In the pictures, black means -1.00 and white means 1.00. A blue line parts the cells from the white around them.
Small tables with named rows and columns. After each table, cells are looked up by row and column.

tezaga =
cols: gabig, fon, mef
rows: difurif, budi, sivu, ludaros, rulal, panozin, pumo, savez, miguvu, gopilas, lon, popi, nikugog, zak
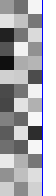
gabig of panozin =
0.63
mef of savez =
0.39
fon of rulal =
0.35
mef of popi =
-0.07
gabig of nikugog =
0.14
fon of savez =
0.77
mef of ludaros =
0.14
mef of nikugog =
0.74
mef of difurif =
0.91
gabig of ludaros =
-0.34
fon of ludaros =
0.90
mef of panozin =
-0.40
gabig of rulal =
-0.88

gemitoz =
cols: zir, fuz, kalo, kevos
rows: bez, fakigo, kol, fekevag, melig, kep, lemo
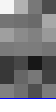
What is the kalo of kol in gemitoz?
0.01
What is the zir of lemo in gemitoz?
0.01
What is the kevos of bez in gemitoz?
-0.40
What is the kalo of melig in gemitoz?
-0.82
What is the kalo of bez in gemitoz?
-0.06
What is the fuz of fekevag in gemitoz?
-0.02
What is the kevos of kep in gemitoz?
-0.49
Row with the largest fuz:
bez

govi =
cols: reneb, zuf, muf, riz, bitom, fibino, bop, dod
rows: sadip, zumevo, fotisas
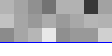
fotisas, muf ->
0.43
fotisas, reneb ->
0.09
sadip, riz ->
-0.10
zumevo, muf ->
0.20
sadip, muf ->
0.13
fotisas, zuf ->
0.30
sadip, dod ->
0.27
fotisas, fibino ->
0.20

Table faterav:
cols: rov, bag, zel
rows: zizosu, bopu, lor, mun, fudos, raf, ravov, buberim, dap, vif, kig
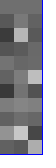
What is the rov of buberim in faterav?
-0.02
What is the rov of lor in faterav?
-0.54
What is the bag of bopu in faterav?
-0.05
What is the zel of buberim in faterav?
0.00
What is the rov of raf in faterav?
-0.23
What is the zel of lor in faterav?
-0.30
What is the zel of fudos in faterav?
-0.17
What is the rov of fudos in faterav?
-0.10
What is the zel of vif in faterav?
-0.44
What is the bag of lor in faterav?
0.43
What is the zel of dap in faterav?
-0.19
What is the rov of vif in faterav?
0.15
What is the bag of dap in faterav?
-0.14
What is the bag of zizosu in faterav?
-0.13
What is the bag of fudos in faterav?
-0.19
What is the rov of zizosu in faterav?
-0.13
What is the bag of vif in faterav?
0.56
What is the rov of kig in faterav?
-0.24
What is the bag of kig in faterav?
-0.30
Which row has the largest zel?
raf

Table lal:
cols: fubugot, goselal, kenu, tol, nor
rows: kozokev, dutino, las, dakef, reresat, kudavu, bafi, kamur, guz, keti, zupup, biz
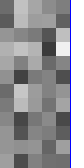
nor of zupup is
0.25
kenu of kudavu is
-0.04
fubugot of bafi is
-0.16
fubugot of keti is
0.17
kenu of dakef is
0.41
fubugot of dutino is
-0.29
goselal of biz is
-0.40
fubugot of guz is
0.06
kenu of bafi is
0.22
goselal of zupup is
0.13
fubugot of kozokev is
-0.15
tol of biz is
-0.12

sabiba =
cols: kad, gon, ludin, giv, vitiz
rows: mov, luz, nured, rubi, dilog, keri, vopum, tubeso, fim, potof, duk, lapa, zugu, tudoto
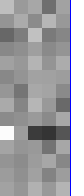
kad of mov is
0.49
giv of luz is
0.43
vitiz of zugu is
0.23
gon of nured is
-0.02
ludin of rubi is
0.25
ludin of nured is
0.51
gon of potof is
0.23
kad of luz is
0.16
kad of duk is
0.29
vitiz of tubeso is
-0.18
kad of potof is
0.98
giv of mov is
-0.13

